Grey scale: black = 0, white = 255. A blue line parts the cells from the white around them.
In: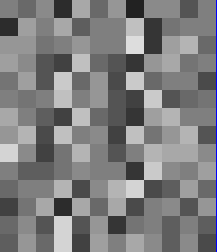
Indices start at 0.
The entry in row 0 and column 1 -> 105
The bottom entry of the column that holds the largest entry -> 168
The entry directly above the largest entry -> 192
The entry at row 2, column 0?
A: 150
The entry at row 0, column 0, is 127
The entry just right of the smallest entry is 138
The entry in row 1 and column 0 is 44
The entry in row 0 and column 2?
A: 138
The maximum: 221
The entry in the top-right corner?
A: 127
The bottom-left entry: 94
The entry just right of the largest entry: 53
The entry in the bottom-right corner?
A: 74
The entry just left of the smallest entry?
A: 150

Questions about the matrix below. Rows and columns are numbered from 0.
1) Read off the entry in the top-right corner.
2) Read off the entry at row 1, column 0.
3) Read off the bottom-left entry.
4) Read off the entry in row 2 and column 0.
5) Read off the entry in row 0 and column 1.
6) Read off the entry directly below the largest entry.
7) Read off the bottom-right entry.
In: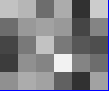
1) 204
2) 109
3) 144
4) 69
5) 182
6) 97
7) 162
